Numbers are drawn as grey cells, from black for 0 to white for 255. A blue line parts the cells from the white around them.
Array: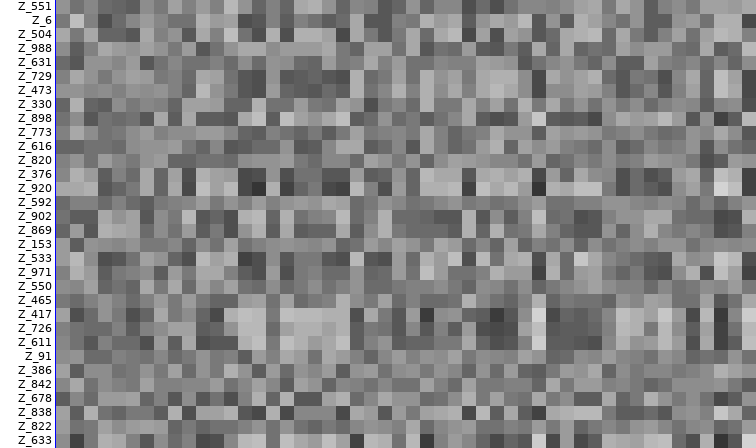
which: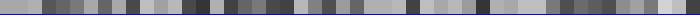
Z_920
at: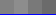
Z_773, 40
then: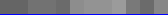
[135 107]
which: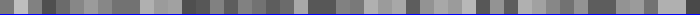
Z_6
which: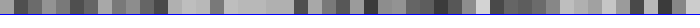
Z_417
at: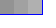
Z_729, 36

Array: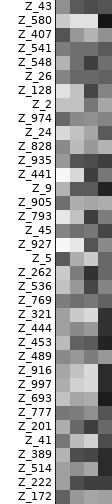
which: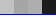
Z_693
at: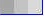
Z_916, 0
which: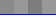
Z_489
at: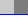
Z_262, 0

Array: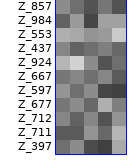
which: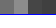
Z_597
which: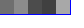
Z_397
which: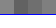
Z_437
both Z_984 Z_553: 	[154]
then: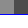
[ 64 168]

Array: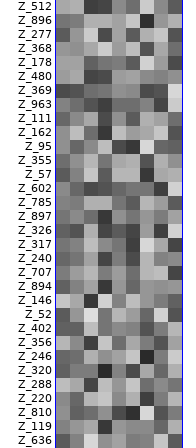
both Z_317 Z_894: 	[130]
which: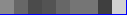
Z_602
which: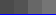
Z_602
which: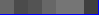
Z_602
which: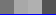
Z_355

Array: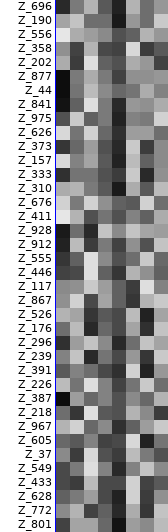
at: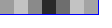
Z_296, 1
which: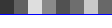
Z_555
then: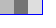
[130  66]
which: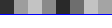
Z_296
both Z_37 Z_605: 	[216]
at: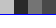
Z_239, 1

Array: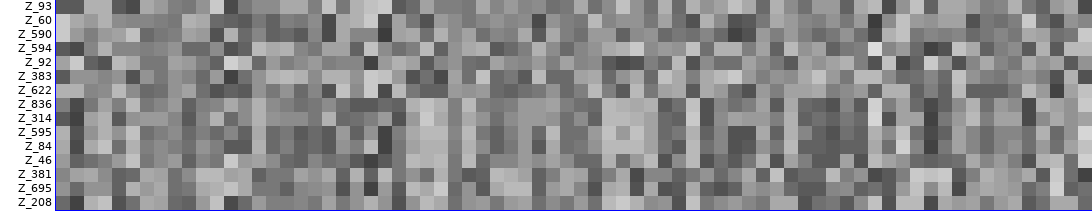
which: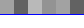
Z_594
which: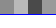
Z_695
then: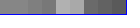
[120  98]

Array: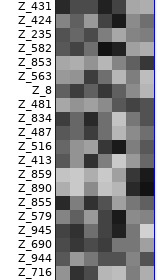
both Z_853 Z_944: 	[132]
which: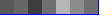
Z_487

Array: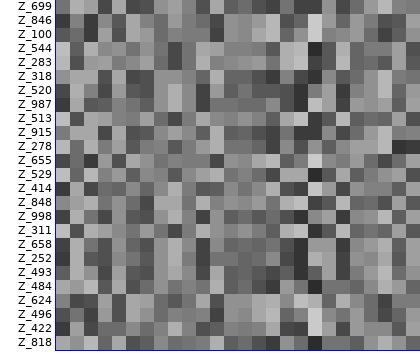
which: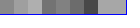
Z_529
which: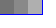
Z_414
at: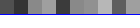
Z_998, 16

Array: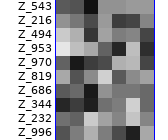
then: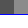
[208  90]
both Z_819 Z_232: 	[162]
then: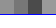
[61 69]
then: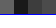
[176 184]
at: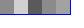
Z_819, 2
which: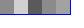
Z_819

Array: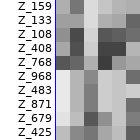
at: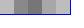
Z_425, 0
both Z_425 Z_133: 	[167]

